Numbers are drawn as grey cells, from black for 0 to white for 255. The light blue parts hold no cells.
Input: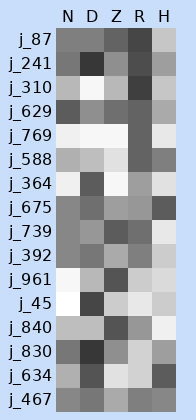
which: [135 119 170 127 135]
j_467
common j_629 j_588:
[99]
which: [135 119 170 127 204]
j_392
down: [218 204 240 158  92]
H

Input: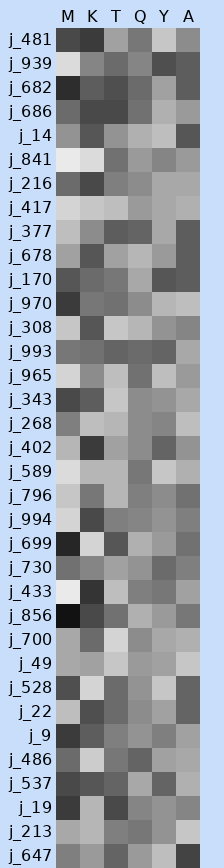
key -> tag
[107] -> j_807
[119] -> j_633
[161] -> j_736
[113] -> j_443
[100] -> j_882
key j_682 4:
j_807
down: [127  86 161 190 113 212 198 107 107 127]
T
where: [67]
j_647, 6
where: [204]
j_486, 2

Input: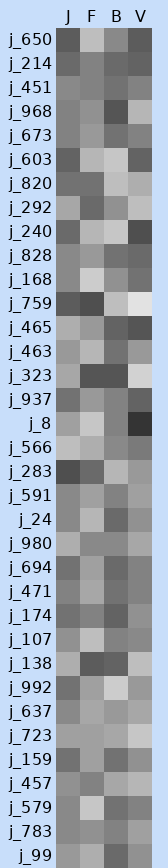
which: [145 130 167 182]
j_457
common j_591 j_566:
[137]
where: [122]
j_566, 4
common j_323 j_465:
[85]
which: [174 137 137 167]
j_980
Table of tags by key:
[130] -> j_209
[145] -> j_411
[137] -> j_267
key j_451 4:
j_209
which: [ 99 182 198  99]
j_603

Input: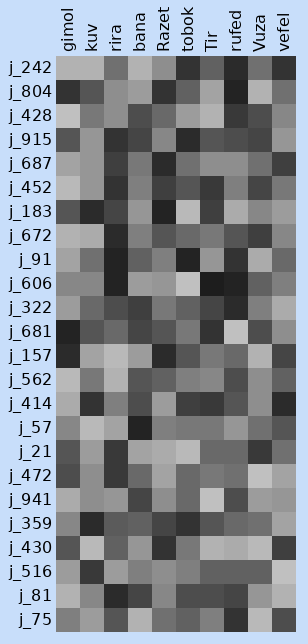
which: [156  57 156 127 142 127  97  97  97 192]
j_516
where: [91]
j_359, 3
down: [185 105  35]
tobok
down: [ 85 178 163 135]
gimol

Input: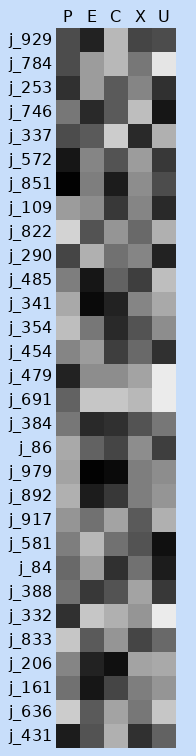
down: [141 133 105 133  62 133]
X
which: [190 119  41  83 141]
j_354
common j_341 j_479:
[34]
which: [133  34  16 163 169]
j_206

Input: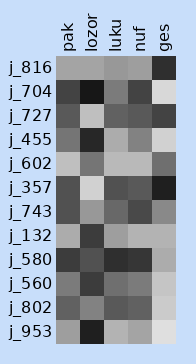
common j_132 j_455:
[172]
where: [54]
j_580, 4
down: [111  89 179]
luku
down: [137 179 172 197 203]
ges
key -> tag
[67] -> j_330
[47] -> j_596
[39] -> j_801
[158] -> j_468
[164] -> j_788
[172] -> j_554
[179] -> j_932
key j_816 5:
j_596
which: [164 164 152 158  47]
j_816
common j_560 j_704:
[123]

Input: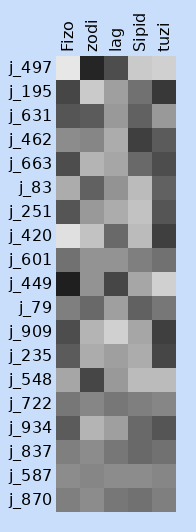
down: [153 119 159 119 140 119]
lag
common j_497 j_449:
[208]
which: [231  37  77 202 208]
j_497
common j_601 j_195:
[113]
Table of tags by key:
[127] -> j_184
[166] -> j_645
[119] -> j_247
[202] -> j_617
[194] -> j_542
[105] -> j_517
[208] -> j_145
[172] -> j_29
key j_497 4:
j_617

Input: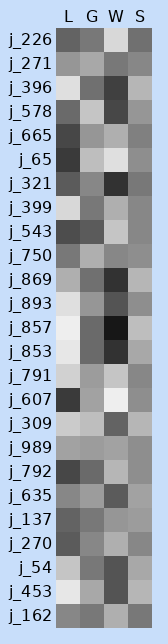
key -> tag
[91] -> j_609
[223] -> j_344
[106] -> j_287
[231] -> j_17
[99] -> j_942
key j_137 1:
j_942
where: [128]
j_665, 4
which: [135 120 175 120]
j_162
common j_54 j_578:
[197]
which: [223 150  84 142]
j_893

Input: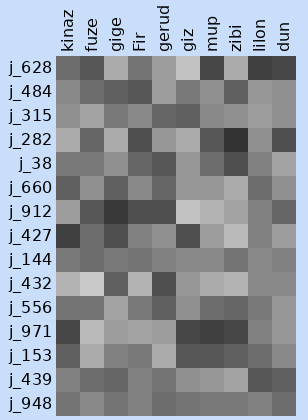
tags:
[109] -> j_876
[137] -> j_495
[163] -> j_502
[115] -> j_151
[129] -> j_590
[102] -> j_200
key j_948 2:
j_495
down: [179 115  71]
kinaz
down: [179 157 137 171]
mup
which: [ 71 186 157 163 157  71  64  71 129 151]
j_971

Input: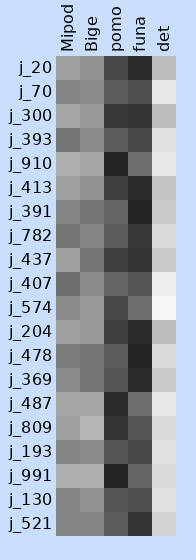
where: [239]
j_407, 5
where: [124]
j_478, 1
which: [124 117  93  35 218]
j_478
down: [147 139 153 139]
Bige
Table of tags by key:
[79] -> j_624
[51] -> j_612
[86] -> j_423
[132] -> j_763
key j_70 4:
j_624

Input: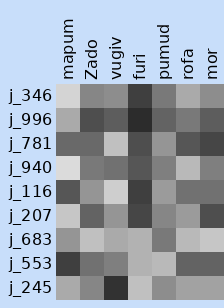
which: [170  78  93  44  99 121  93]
j_996
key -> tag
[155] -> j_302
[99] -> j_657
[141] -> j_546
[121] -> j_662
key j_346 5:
j_662
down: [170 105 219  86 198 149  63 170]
mapum
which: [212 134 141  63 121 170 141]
j_346

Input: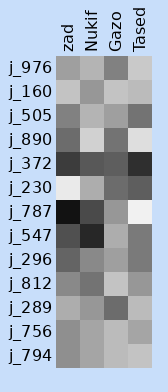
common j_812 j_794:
[195]
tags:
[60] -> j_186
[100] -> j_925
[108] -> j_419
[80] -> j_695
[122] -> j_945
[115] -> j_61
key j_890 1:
j_419
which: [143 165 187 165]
j_756

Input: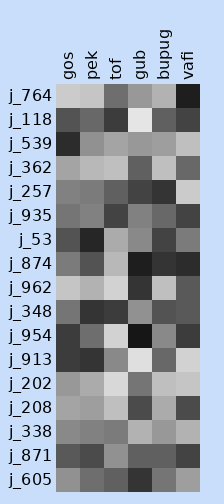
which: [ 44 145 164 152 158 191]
j_539
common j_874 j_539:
[44]
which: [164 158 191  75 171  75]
j_208

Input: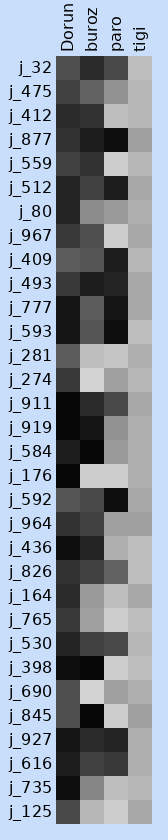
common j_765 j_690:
[160]
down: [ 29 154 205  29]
paro
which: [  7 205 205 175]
j_176
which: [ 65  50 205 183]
j_559
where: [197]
j_281, 3

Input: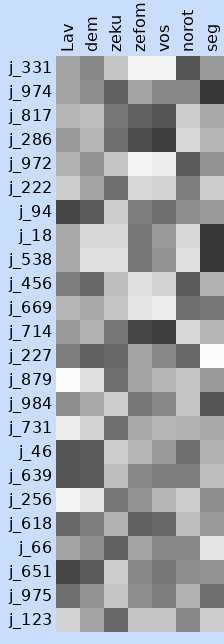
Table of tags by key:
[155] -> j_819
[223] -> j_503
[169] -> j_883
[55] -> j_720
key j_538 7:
j_720
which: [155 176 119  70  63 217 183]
j_714
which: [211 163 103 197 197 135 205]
j_123

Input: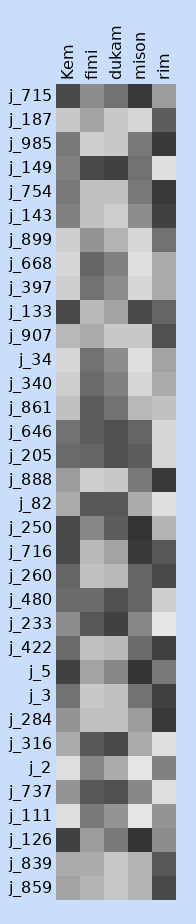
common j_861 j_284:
[193]
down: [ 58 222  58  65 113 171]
rim
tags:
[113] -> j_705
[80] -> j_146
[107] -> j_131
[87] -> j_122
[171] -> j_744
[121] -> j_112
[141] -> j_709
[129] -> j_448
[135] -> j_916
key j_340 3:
j_448
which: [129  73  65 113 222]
j_149

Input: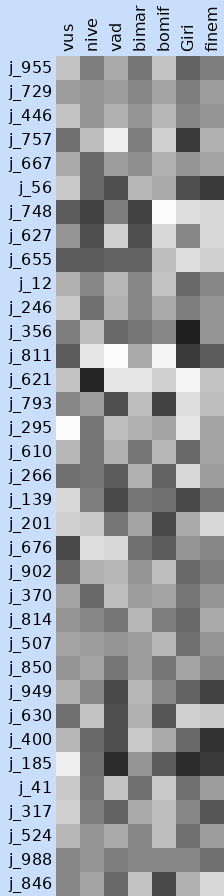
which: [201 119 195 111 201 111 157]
j_41
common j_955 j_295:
[119]
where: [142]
j_667, 4
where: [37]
j_621, 2

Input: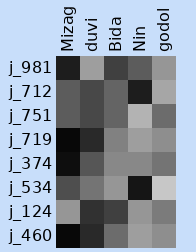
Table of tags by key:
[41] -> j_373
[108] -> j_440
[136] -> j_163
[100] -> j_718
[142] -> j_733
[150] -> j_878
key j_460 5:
j_733
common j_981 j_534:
[150]
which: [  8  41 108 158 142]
j_460

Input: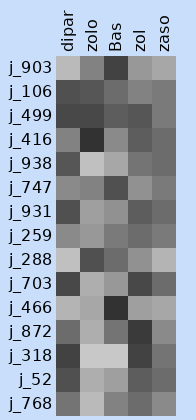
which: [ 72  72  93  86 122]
j_499
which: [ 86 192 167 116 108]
j_938

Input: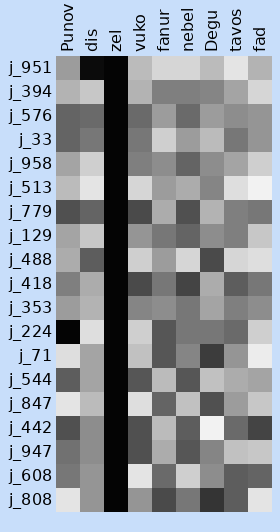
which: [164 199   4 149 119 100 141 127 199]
j_129
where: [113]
j_947, 1
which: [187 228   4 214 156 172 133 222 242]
j_513
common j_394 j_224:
[4]
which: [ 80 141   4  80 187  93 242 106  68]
j_442

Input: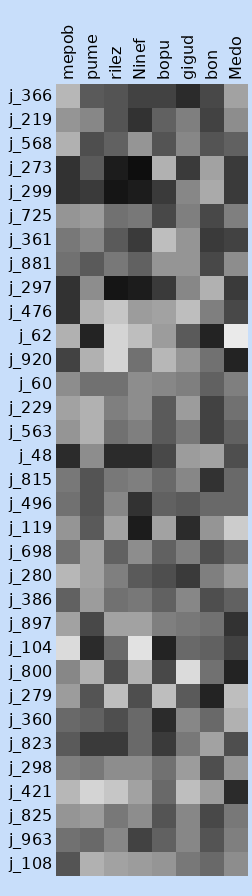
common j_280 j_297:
[58]
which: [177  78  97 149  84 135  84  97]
j_568
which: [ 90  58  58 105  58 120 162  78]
j_823
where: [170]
j_299, 7
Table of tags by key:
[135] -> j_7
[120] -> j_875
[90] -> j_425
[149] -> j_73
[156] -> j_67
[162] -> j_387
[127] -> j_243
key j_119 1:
j_73

